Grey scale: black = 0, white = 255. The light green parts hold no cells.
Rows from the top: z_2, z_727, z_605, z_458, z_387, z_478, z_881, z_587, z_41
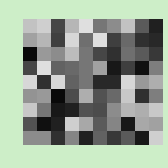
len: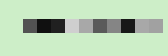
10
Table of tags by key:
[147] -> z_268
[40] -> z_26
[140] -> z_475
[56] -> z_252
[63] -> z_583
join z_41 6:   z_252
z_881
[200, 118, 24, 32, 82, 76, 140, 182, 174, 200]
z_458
[70, 223, 98, 105, 118, 161, 24, 63, 16, 126]
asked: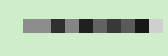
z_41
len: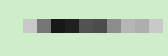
10

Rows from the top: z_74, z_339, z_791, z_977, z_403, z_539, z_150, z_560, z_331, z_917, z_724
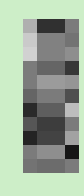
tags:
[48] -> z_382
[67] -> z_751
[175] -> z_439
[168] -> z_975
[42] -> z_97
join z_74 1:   z_382
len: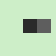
2
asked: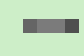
z_539
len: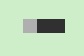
3
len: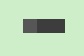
3
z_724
[115, 108, 108, 123]
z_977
[123, 101, 101, 55]

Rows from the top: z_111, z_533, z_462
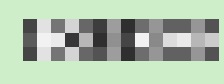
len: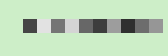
10
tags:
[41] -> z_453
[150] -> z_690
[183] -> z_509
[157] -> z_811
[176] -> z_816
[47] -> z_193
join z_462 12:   z_690
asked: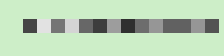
z_111

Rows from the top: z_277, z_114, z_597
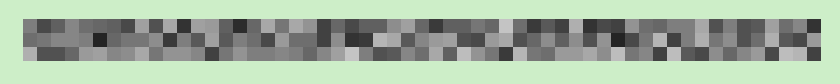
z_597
[175, 81, 81, 103, 154, 160, 134, 141, 168, 118, 147, 147, 134, 65, 118, 147, 126, 126, 134, 126, 103, 134, 160, 196, 126, 81, 89, 134, 110, 168, 96, 189, 147, 118, 58, 181, 118, 110, 154, 154, 168, 141, 189, 118, 134, 65, 189, 89, 73, 141, 103, 134, 154, 73, 189, 181, 65]
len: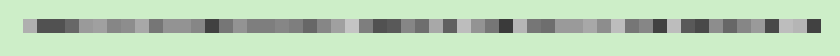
57
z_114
[110, 118, 134, 134, 126, 36, 103, 118, 118, 141, 58, 126, 89, 160, 89, 126, 110, 73, 154, 110, 110, 65, 141, 51, 58, 181, 168, 89, 134, 154, 160, 81, 73, 154, 168, 81, 103, 141, 96, 141, 81, 147, 36, 73, 118, 181, 65, 126, 175, 118, 141, 81, 110, 175, 89, 73, 154]
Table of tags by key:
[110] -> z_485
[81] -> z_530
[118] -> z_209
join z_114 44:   z_209
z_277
[126, 73, 96, 134, 110, 103, 96, 73, 160, 81, 168, 51, 160, 154, 96, 44, 103, 168, 118, 168, 147, 65, 103, 73, 96, 96, 141, 160, 103, 58, 96, 96, 118, 103, 196, 110, 58, 89, 65, 175, 51, 73, 65, 147, 110, 103, 126, 126, 168, 81, 126, 81, 89, 160, 110, 134, 51]

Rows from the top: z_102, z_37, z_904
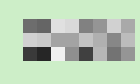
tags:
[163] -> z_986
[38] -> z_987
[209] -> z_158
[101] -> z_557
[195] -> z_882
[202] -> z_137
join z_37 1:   z_137
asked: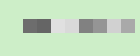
z_102
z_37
[209, 202, 163, 163, 195, 176, 135, 188]
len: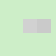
2
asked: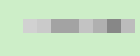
z_37

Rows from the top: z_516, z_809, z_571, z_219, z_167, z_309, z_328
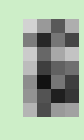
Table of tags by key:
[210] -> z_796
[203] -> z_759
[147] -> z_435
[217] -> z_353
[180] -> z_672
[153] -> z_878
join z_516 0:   z_796
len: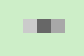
3
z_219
[188, 62, 97, 111]
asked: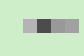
z_328

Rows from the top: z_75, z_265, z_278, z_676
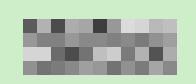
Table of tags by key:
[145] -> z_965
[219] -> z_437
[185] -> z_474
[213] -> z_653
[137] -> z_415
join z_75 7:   z_437
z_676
[145, 115, 123, 137, 159, 152, 115, 145, 123, 166, 137]
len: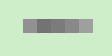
5
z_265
[152, 129, 129, 152, 137, 137, 129, 137, 123, 145, 159]
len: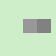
2
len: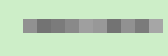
10

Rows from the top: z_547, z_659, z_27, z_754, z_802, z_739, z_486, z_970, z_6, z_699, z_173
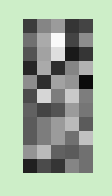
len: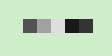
5
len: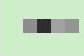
4
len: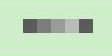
5
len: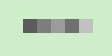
5
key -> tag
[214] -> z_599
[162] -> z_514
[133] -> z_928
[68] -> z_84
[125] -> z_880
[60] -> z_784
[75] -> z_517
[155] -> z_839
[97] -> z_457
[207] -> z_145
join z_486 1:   z_84
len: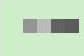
4

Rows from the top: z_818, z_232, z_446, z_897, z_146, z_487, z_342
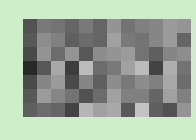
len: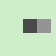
2
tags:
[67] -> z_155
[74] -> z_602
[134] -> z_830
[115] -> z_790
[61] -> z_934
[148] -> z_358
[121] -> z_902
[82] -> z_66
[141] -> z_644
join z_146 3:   z_602
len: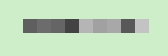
9
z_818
[82, 121, 115, 101, 121, 101, 148, 115, 128, 134, 155, 148]
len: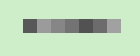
7
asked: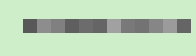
z_232
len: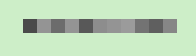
11

